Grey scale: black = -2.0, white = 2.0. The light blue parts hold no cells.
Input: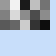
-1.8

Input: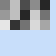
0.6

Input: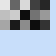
-1.2

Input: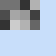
-0.4

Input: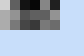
-0.3

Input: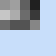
0.1

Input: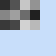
0.9
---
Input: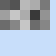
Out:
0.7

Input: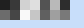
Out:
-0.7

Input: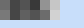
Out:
-1.1

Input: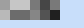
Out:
-0.1

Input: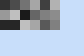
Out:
-0.4

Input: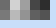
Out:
0.5

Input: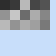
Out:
-0.3

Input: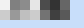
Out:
-0.8
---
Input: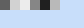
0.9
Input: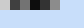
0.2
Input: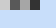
-1.2
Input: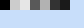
-1.6
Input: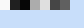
-0.5
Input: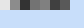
-0.6
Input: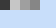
0.1
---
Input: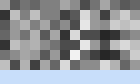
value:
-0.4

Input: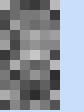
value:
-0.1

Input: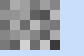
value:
1.1

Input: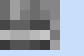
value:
-1.1

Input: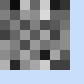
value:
-1.0

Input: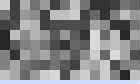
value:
-1.4

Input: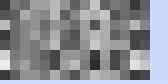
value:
-1.1
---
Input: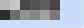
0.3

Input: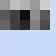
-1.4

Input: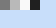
1.9

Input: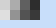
-0.7

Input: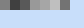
-0.6

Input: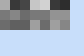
-0.5

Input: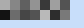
-0.9

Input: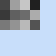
0.9

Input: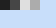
1.5

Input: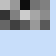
-0.6
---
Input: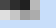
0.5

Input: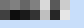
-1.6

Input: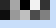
1.0

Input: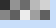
1.7

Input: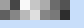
0.9

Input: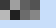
-0.3

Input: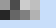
0.0

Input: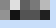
-0.7
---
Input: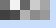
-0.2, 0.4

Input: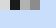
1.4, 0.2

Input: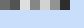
-0.3, -1.3

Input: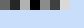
-0.4, 1.4

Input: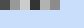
-0.8, 0.2

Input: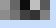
0.4, 0.0

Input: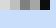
1.4, -1.8

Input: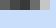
-0.5, 1.1

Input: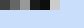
-1.0, 1.2
